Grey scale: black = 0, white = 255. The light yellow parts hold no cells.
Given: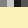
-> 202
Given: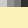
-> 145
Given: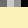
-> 201
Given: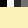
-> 246
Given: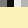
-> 16
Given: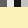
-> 234
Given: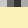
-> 104
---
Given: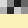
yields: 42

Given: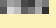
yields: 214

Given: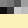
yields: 57

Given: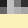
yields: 193

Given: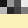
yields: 39

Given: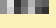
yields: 206

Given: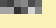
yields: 164

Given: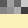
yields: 146
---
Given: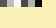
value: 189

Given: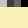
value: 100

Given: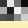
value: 229

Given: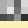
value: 217

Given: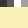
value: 160

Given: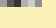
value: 175
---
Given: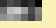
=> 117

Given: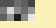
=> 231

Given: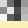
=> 189

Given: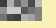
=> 130

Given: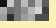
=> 77

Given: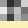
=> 141

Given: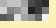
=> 239

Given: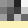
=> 104
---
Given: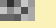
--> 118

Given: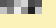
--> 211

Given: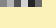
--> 211

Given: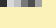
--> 121

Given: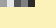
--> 86

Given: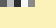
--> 47
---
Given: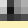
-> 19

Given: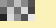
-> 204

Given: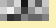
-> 242

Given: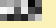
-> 234

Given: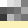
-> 100

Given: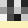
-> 90

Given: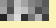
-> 77

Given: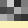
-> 79
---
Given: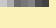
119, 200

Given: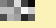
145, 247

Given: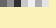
200, 240

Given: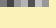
180, 196

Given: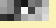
247, 247

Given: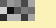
85, 209

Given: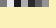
174, 234

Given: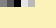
3, 229

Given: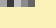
195, 195

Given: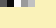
252, 252
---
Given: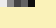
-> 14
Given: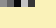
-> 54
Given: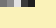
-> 30
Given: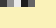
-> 101
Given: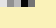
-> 116
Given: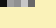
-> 104
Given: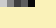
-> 9
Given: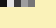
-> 118
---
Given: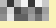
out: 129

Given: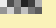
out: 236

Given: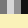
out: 120

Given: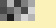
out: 72

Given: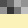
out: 79

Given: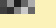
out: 74

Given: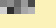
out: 130

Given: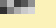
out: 116
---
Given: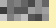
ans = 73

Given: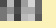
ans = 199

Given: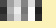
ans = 250

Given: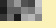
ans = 182

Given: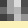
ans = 193

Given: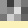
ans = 162

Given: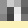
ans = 243

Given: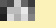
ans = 217
